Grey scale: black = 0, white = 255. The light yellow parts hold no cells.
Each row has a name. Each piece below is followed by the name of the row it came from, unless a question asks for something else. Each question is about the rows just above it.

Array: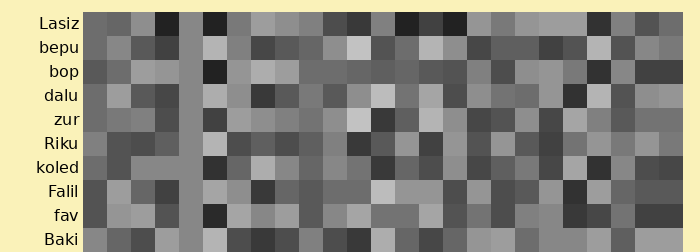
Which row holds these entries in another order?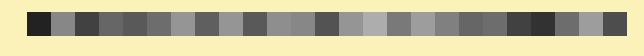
bop
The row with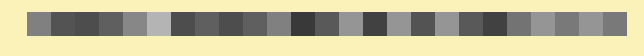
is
Riku

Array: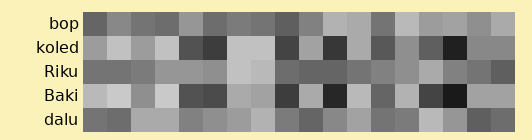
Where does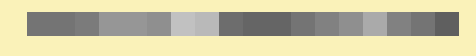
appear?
Riku
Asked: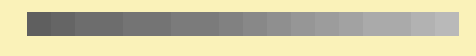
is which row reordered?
dalu
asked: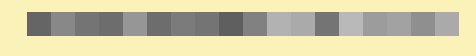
bop
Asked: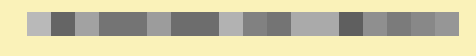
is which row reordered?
bop

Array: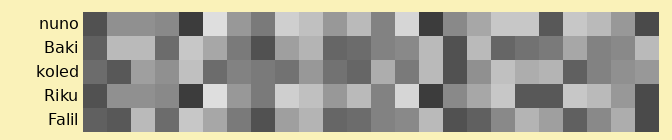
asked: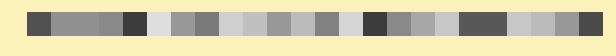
Riku
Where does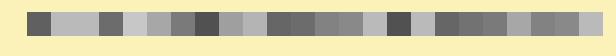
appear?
Baki

